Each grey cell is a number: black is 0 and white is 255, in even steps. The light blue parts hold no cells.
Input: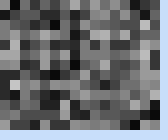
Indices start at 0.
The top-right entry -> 76
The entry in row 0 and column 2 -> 111
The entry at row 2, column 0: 123
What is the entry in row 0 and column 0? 142
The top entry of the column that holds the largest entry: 10
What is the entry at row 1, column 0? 22
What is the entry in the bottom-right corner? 133
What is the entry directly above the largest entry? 42
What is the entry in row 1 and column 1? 66
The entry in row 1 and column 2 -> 88
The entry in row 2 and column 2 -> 76
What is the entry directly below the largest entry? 22

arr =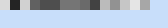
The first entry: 218
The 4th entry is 97
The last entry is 167

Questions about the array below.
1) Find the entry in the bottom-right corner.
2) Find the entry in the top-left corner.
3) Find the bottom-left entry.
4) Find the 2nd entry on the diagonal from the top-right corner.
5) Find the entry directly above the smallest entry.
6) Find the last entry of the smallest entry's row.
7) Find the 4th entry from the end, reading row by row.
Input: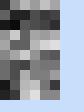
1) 135
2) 46
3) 35
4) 57
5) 35
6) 46
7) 193

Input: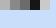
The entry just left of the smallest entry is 108
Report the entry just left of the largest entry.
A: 22

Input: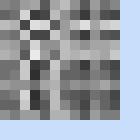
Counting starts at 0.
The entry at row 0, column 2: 156
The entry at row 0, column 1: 124
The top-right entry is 134
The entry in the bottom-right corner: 124
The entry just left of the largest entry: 89
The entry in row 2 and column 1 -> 177
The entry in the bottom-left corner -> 145
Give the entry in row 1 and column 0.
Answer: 100
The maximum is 233
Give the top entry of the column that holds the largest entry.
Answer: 165
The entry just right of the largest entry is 156
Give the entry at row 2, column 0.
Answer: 188
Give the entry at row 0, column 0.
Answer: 134
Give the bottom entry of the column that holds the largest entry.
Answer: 156
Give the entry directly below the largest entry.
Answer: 58

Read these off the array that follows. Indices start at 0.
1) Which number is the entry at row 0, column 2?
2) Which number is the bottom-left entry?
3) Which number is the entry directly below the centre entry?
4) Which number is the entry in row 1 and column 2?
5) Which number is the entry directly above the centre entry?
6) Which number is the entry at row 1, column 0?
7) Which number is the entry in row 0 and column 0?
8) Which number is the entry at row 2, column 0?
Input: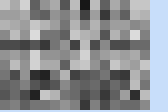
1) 210
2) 117
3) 188
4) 170
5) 65
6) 158
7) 198
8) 179

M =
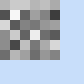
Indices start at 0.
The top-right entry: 171
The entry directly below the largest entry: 90
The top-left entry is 182
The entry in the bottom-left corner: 110
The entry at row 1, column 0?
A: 81
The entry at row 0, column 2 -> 203
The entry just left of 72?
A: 141
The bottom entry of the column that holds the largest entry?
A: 182
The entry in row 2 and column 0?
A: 215
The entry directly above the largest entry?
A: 203
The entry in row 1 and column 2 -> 99

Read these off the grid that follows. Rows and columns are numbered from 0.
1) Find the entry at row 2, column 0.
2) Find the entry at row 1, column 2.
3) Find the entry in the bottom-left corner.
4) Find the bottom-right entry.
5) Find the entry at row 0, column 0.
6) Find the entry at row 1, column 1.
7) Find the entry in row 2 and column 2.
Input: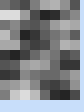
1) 116
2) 156
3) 125
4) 74
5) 116
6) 220
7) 93

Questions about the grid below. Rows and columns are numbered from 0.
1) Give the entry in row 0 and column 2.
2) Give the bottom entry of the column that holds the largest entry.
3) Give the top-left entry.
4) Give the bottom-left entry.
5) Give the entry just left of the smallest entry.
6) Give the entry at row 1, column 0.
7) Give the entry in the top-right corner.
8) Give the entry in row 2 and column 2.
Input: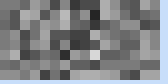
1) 105
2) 174
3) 123
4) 143
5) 143
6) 114
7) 134
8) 155

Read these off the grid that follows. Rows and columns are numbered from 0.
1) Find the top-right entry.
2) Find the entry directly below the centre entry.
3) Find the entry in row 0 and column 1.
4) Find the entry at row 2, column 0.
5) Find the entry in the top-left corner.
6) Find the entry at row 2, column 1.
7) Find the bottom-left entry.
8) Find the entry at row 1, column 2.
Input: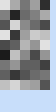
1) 46
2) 138
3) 170
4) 84
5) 225
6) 213
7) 192
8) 107

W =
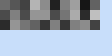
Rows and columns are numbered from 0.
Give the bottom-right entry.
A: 66
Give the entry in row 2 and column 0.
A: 43
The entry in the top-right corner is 98
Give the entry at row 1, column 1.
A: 128
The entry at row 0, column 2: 66
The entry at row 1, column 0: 75
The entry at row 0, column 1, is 86

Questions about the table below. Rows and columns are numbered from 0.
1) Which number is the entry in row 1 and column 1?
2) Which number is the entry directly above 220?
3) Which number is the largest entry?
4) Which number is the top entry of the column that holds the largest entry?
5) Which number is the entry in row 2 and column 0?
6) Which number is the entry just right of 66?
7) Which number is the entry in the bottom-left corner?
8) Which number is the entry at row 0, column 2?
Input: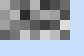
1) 180
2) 77
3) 220
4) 105
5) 159
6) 86
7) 96
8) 96
